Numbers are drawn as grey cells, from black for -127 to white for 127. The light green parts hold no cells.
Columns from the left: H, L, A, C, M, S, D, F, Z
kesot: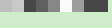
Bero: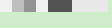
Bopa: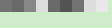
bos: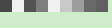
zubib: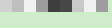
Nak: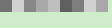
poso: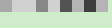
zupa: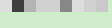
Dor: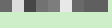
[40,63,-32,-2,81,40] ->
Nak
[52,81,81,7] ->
zupa
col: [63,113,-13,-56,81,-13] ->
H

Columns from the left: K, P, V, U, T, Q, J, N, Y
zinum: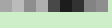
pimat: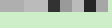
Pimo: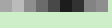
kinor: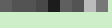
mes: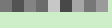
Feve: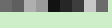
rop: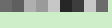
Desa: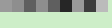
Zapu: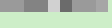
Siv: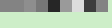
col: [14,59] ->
V
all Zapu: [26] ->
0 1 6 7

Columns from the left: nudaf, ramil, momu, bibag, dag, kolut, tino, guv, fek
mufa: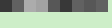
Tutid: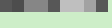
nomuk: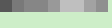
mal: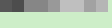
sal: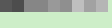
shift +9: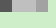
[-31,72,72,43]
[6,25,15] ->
sal
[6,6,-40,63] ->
Tutid
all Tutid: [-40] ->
0 4 8
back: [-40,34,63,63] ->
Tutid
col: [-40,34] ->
guv

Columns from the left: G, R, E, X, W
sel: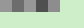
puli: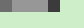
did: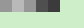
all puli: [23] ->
1 2 3
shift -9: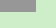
[14,14,14]
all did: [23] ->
0 2
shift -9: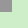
[14]
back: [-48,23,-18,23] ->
sel
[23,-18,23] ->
sel

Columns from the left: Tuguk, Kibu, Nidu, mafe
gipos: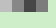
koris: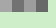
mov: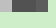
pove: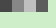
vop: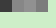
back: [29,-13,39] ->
koris
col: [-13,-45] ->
Kibu
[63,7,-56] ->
gipos
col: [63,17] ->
Nidu
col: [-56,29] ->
Nidu
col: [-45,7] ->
Kibu
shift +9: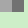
[48,-4]

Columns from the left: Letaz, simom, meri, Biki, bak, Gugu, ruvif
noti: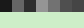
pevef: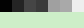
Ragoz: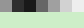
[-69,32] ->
pevef
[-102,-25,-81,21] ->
noti

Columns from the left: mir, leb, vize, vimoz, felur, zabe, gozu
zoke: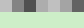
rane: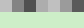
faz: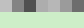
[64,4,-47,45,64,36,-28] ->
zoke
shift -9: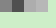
[-5,-56,36,46]

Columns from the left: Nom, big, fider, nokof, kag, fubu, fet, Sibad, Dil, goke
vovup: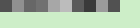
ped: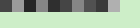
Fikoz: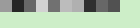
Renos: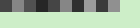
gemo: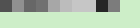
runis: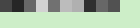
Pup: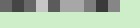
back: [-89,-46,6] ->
Renos
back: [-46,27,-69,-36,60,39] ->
vovup
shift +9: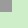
[36]
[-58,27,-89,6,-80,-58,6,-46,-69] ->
ped
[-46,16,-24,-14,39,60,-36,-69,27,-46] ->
vovup
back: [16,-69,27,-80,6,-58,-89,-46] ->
Renos

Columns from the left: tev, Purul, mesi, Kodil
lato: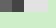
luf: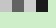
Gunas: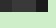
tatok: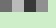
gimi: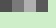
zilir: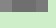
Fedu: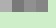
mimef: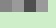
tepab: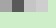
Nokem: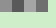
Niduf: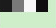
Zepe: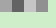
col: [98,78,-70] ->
mesi
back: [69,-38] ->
tepab

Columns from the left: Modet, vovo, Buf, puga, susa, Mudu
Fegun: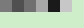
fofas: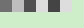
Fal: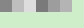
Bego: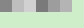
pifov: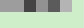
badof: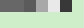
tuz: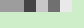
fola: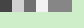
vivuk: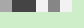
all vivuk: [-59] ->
1 2
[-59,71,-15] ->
tuz

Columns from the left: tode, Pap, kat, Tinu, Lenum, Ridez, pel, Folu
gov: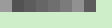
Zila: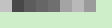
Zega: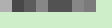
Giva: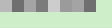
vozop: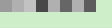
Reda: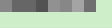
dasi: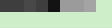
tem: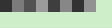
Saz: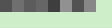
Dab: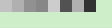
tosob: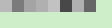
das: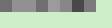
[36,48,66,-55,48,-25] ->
tosob
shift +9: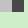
[75,-46]
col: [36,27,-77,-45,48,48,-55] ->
pel
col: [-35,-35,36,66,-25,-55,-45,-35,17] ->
kat
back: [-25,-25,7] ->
Reda
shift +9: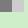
[5,86]
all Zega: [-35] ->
2

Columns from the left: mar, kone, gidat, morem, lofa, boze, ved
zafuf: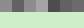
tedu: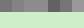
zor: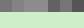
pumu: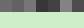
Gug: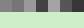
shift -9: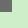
[-28]
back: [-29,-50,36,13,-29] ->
zafuf

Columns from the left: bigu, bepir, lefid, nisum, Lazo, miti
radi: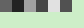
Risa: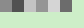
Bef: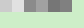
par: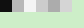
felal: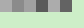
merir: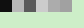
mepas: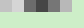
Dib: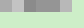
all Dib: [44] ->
0
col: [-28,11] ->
bigu
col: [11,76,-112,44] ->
bigu

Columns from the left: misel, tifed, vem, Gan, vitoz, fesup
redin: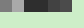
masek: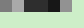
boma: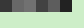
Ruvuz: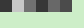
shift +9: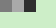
[6,50,-72]
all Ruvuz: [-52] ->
5
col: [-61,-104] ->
vitoz

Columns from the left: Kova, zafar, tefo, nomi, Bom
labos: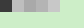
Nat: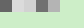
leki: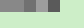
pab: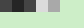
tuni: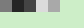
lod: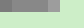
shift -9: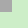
[32]
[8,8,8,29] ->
lod

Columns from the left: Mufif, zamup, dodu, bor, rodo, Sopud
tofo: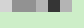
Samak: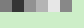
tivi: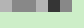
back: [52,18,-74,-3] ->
Samak
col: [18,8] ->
dodu
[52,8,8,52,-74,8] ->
tivi
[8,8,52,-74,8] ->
tivi
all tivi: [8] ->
1 2 5
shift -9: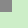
[-1]

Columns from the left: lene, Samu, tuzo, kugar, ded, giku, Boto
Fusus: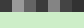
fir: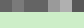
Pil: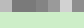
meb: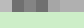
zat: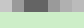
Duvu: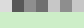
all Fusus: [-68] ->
0 3
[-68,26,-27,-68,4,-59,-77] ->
Fusus
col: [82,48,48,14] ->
giku
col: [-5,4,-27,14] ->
tuzo
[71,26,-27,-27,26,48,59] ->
zat

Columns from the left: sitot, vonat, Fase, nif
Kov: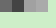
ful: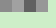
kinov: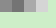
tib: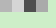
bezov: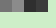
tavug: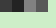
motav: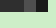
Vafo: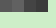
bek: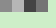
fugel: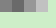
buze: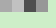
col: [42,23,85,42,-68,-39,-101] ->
nif
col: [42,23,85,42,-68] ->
nif
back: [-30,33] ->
ful
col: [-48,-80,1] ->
Fase
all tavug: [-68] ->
0
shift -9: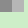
[2,45]
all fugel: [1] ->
0

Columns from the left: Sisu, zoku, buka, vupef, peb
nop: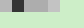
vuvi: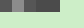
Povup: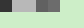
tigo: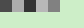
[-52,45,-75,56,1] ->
tigo
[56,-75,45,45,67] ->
nop
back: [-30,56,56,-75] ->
Povup
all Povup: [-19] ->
4

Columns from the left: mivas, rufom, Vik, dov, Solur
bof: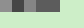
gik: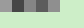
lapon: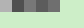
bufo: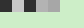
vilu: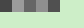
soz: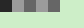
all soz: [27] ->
1 3
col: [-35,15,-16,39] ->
Solur

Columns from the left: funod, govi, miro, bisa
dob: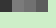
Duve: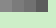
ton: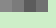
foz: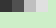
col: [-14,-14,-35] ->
miro
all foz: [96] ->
3
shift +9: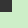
[-66]
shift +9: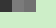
[-66,5,-5]
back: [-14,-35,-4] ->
ton
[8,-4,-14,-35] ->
Duve

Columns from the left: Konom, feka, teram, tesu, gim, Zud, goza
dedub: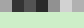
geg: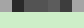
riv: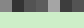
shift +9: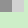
[26,91]
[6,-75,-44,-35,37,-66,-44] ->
riv
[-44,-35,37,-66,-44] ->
riv
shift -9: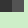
[-84,-53]
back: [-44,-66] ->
riv
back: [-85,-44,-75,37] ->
dedub

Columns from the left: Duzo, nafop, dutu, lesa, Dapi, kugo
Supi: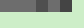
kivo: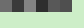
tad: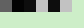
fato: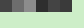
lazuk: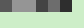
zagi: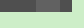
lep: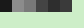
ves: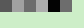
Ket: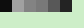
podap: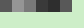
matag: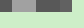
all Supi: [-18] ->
0 1 2 4
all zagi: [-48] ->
0 1 2 5
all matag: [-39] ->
0 3 4
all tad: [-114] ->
2 4
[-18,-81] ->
lazuk
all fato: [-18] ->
1
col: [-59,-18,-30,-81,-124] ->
Dapi

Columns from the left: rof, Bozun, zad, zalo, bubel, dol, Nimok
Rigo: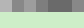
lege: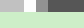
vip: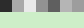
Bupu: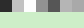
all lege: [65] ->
0 1
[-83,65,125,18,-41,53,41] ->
Bupu
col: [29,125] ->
zad
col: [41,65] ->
Bozun
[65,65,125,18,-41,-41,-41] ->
lege

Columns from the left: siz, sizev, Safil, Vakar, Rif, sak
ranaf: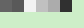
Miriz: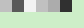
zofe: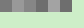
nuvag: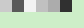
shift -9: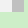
[105,55]
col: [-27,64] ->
siz
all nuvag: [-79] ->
5
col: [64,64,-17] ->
Vakar

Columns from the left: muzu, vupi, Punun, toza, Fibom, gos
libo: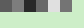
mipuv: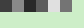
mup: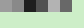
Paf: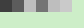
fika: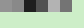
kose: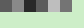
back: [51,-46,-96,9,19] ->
fika
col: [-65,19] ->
muzu
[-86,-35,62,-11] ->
kose

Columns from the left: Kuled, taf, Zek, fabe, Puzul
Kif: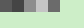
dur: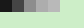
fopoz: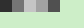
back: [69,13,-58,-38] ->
Kif
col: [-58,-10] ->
taf
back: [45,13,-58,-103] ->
dur

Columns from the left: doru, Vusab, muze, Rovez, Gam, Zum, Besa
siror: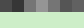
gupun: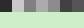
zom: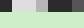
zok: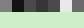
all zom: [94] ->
1 2
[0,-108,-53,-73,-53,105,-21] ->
zok
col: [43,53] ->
Rovez
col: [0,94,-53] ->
muze
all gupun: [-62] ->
5
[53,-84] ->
zom

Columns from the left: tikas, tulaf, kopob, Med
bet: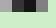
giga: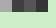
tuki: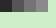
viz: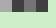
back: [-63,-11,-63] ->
viz
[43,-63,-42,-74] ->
giga
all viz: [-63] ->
1 3
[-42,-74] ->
giga
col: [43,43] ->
tikas
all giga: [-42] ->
2

